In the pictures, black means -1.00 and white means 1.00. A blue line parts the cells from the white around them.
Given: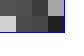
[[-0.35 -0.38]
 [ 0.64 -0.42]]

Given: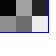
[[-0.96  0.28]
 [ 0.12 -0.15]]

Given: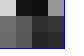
[[ 0.68 -0.85]
 [-0.12 -0.30]]

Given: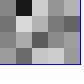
[[ 0.05 -0.82]
 [-0.10  0.70]]

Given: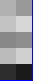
[[0.39 0.20]
 [0.53 0.69]]

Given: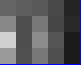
[[-0.21 -0.26]
 [ 0.07 -0.39]]

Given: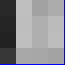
[[-0.68  0.50]
 [-0.71  0.49]]

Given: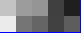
[[ 0.53  0.22]
 [ 0.84 -0.08]]

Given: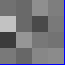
[[-0.11 -0.18]
 [ 0.52 -0.18]]
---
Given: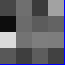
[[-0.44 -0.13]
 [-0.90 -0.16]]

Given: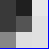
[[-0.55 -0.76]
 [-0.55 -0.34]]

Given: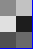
[[ 0.09  0.52]
 [ 0.76 -0.77]]

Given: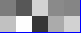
[[-0.03 -0.32]
 [ 0.51  0.99]]

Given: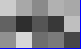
[[ 0.60  0.32]
 [-0.23 -0.64]]

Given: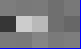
[[-0.02 -0.05]
 [-0.58  0.60]]

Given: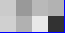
[[0.59 0.20]
 [0.63 0.39]]
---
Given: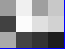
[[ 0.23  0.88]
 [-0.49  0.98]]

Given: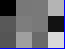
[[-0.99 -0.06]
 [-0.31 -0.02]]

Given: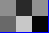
[[ 0.11 -0.68]
 [-0.18  0.57]]

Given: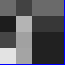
[[-0.16 -0.48]
 [-0.77  0.41]]

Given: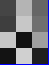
[[-0.46  0.41]
 [-0.51  0.56]]

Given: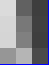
[[ 0.72 -0.24]
 [ 0.68 -0.06]]

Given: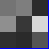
[[-0.09 -0.01]
 [ 0.12 -0.57]]

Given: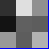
[[-0.62  0.75]
 [-0.85 -0.25]]
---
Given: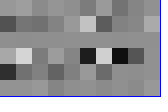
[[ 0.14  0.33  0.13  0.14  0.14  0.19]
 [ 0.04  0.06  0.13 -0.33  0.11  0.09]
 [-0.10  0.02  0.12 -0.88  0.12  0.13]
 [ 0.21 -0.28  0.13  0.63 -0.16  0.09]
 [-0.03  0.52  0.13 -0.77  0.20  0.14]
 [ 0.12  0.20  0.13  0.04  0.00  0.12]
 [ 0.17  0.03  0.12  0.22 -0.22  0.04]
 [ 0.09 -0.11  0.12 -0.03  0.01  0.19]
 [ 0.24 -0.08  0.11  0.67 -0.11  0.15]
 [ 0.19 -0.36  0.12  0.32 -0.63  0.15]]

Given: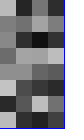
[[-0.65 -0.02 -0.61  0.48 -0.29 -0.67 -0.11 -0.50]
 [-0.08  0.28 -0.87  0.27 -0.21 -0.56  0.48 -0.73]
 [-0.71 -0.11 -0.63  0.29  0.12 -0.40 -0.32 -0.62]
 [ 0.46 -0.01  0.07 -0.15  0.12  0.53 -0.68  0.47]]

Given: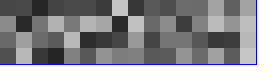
[[ 0.28  0.49  0.44  0.55]
 [-0.25  0.16 -0.52 -0.28]
 [ 0.28  0.47 -0.55  0.26]
 [-0.16  0.02 -0.32 -0.16]
 [-0.15 -0.52 -0.08  0.16]
 [-0.39  0.10 -0.08 -0.29]
 [-0.30 -0.18 -0.46 -0.30]
 [-0.57  0.51  0.20  0.00]
 [ 0.54 -0.67 -0.45 -0.02]
 [-0.54  0.30 -0.56  0.15]
 [-0.43  0.41 -0.65 -0.31]
 [-0.42 -0.05  0.45  0.01]
 [-0.47  0.40 -0.29 -0.71]
 [-0.70 -0.08 -0.16 -0.56]
 [-0.43 -0.68  0.25  0.44]
 [-0.44  0.09 -0.18 -0.37]]

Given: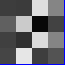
[[ 0.04 -0.48  0.04 -0.35]
 [ 0.74 -0.94  0.72 -0.51]
 [-0.54  0.59 -0.62  0.80]
 [-0.52 -0.25 -0.50 -0.46]]

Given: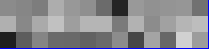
[[-0.11  0.48  0.22]
 [ 0.18  0.42  0.64]
 [ 0.16  0.26 -0.19]
 [ 0.14  0.10  0.29]
 [ 0.20  0.40 -0.45]
 [-0.72 -0.04  0.10]
 [-0.16  0.42 -0.17]
 [ 0.12  0.42 -0.23]
 [ 0.19  0.24 -0.18]
 [ 0.36  0.51 -0.17]
 [-0.02  0.33  0.04]
 [ 0.05  0.07 -0.27]
 [ 0.09  0.38 -0.76]]

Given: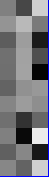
[[ 0.62 -0.04 -0.80 -0.38 -0.97  0.19  0.11 -0.19  0.84 -0.82  0.62]
 [-0.44  0.45  0.23  0.27  0.28  0.14  0.22 -0.61 -0.93  0.06 -0.22]
 [ 0.00  0.16 -0.27 -0.12 -0.13 -0.22  0.04 -0.12  0.00 -0.25  0.06]]

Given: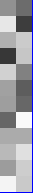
[[-0.15 -0.52  0.59  0.55  0.01 -0.27 -0.19  0.95  0.34  0.76  0.61  0.58]
 [ 0.14  0.81  0.38 -0.57  0.64  0.26  0.24 -0.20  0.34  0.45  0.22  0.91]]

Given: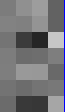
[[-0.23 -0.23  0.55 -0.01 -0.18 -0.06  0.30]
 [ 0.23  0.16 -0.71 -0.14  0.19 -0.09 -0.57]
 [ 0.13  0.00 -0.54 -0.15  0.20 -0.15 -0.55]
 [-0.03  0.02 -0.09 -0.02 -0.01 -0.10 -0.16]]

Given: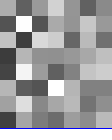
[[ 0.08  0.20 -0.12  0.50  0.61  0.01  0.12  0.46]
 [-0.24  0.56  0.46  0.32  0.54  0.01 -0.10  0.10]
 [ 0.17  0.16 -0.20  0.19  0.02  0.42  0.45  0.23]
 [ 0.65  0.33  0.61  0.13 -0.25  1.00  0.31 -0.15]
 [ 0.21 -0.34  0.70  0.14  0.22 -0.34  0.07 -0.03]
 [-0.25  0.99 -0.51  0.43  0.91 -0.27  0.74  0.30]
 [ 0.36 -0.35  0.52 -0.53 -0.47  0.43  0.26 -0.50]]
